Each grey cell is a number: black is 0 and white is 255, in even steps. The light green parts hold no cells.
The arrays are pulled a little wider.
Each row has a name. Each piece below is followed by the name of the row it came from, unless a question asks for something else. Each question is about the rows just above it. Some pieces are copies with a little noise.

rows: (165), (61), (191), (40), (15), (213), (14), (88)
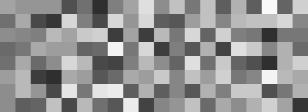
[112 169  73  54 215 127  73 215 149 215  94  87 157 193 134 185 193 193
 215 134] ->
(61)
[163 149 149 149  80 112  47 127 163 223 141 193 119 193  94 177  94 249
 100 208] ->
(165)
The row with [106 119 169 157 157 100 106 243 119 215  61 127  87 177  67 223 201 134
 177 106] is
(40)

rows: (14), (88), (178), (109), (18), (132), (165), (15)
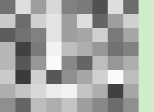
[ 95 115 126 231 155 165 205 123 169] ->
(178)
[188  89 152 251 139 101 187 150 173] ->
(18)
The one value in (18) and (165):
[174]

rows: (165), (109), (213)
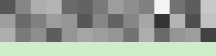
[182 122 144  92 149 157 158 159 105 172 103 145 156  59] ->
(213)
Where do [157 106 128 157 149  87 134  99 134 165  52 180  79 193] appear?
(109)
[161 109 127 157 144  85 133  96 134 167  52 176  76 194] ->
(109)

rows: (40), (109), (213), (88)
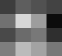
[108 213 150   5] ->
(109)
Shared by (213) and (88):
[120]
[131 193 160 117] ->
(88)

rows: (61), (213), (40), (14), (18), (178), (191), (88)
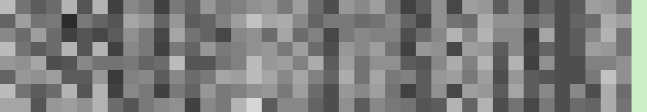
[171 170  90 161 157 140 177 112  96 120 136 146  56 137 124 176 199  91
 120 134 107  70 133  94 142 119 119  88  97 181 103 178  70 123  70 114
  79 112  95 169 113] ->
(88)
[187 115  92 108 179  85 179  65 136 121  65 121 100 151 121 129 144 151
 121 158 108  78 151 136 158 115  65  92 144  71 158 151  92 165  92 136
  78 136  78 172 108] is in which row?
(191)
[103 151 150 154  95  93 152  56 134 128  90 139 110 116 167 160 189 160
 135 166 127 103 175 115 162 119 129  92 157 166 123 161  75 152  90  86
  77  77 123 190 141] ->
(178)
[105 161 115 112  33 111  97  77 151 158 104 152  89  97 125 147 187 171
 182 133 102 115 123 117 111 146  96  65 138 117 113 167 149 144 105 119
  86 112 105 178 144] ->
(213)

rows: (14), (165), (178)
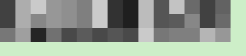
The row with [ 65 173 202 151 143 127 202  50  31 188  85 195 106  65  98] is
(14)
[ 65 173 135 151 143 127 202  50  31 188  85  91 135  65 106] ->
(165)

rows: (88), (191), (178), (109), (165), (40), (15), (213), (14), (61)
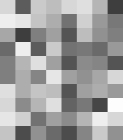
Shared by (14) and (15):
[160]
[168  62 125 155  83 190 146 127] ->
(178)
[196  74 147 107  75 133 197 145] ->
(61)
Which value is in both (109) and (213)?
[120]

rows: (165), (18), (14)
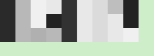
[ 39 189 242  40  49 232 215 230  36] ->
(18)
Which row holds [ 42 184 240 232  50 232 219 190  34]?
(165)
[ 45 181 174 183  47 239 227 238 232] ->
(14)

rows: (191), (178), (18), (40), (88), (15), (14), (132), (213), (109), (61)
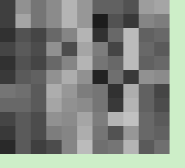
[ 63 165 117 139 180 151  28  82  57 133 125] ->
(178)
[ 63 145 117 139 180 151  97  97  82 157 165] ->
(191)
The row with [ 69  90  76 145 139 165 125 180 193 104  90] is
(213)
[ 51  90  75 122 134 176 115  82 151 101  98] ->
(109)
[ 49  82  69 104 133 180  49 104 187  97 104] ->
(18)
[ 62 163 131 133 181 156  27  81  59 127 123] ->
(178)

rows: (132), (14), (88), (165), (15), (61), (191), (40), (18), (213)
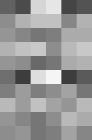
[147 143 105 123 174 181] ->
(15)
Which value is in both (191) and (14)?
[141]
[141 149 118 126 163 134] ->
(213)
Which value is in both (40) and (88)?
[149]
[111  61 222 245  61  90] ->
(61)

